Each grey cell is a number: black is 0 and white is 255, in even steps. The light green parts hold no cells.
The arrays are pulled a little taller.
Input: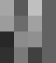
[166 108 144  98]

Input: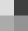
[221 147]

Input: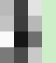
[185  61 111]

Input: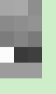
[167 142 122]

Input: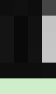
[ 14   9  17 198]

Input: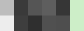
[189  62]

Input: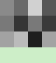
[138  53  30]
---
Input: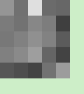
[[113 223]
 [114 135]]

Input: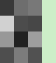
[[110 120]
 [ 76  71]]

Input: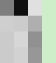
[[ 15 224]
 [204 175]]

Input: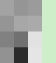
[[149 155]
 [167 170]]

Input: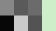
[[ 90 107]
 [202  83]]

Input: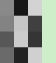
[[ 23 211]
 [198  64]]

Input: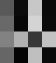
[[ 11 199]
 [  7 212]]

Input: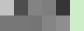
[[ 78 131]
 [119 117]]
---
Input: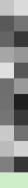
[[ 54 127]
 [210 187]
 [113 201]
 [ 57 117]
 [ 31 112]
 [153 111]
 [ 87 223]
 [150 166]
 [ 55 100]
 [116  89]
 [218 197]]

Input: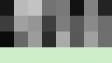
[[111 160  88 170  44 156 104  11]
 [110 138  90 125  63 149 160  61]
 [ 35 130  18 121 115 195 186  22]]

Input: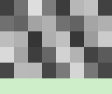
[[ 71 119 213 122  70 184 185  71]
 [ 91  67 179 210 103  62 164 217]
 [203 156  55 192 174  53 177 189]
 [176 165  99 113 176 163 100 112]
 [ 65 193 183  60 124 222 114  64]]

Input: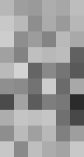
[[200 164 172 190 138 199]
 [158 128 184 160 186 142]
 [ 72 112 197 192 196 173]
 [ 43 120 126  92 163  75]
 [168 107 204 115 139 143]
 [ 89 117 137 101 211 186]
 [ 97 188 184 191 131 161]
 [169 185 132 156 142 205]
 [183 154 171 142 185 200]
 [189 167 173 154 158 183]]

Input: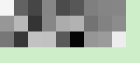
[[237 155 150   5  89 193 194  55 119]
 [140 130 115 178 172 135  52 184 151]
 [134 133 127  87  75 134  70  98 245]]

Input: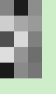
[[118 138  26]
 [110 148 222]
 [128 217  79]
 [154 167 206]
 [141  28 132]]
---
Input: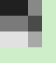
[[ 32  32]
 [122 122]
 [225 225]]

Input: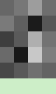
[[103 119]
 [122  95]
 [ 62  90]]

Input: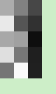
[[172 129]
 [233  85]
 [168 161]]

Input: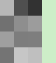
[[183  79]
 [113 142]
 [159 125]]

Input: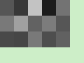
[[ 86  56]
 [121 160]
 [ 73  70]]

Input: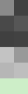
[[138  65]
 [ 73  86]
 [ 64  66]]

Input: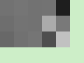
[[114 117]
 [110 115]
 [104 113]]
